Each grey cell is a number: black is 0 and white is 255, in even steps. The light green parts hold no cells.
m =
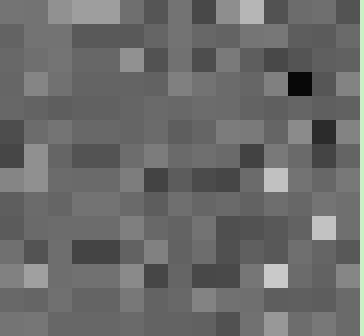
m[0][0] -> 116
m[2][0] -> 104
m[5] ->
[77, 108, 116, 104, 104, 101, 107, 94, 101, 123, 122, 101, 139, 43, 131]
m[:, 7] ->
[115, 114, 113, 128, 104, 94, 105, 92, 111, 99, 98, 101, 104, 99]
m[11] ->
[129, 159, 110, 113, 113, 138, 69, 101, 72, 73, 118, 201, 107, 98, 134]
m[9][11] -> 88
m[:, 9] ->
[142, 99, 122, 107, 107, 123, 106, 69, 106, 79, 80, 73, 113, 81]
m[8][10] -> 98
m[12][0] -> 104
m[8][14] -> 111
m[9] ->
[91, 106, 108, 108, 108, 127, 104, 99, 115, 79, 82, 88, 98, 194, 111]
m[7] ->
[132, 144, 107, 106, 106, 125, 67, 92, 75, 69, 107, 193, 114, 103, 120]
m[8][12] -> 103
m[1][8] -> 103
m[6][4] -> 83
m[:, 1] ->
[114, 114, 111, 132, 99, 108, 144, 144, 107, 106, 83, 159, 101, 118]
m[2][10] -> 94
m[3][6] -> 98
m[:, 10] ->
[182, 117, 94, 102, 99, 122, 66, 107, 98, 82, 95, 118, 111, 113]
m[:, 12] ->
[108, 93, 84, 8, 101, 139, 105, 114, 103, 98, 111, 107, 95, 109]
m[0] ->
[116, 114, 145, 158, 158, 111, 85, 115, 72, 142, 182, 82, 108, 111, 83]
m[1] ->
[99, 114, 114, 89, 89, 89, 101, 114, 103, 99, 117, 119, 93, 91, 105]
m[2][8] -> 77
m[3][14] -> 131
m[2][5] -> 145
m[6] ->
[70, 144, 101, 83, 83, 109, 123, 105, 111, 106, 66, 121, 105, 68, 100]

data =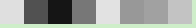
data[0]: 223
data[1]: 81
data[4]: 226
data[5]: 152

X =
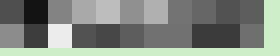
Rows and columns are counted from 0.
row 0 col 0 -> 79
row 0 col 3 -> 169
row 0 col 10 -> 93
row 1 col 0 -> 140
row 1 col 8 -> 59
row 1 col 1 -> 61

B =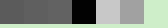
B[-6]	91
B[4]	200
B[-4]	98

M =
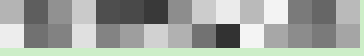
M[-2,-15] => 180
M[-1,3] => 224
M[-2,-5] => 186
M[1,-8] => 177
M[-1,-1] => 165
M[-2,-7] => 204
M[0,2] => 145
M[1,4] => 131

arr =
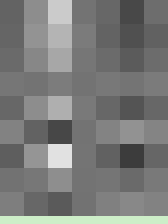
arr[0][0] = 99
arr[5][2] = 71
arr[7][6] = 121
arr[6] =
[94, 149, 225, 116, 97, 60, 102]
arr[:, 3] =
[115, 123, 118, 115, 121, 115, 116, 115, 114]
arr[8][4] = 128
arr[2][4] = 107
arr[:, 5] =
[72, 80, 91, 116, 84, 146, 60, 106, 136]
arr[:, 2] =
[203, 180, 167, 124, 175, 71, 225, 142, 90]
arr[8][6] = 130
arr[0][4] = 103
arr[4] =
[103, 141, 175, 121, 103, 84, 103]
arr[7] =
[114, 119, 142, 115, 117, 106, 121]
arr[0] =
[99, 141, 203, 115, 103, 72, 109]
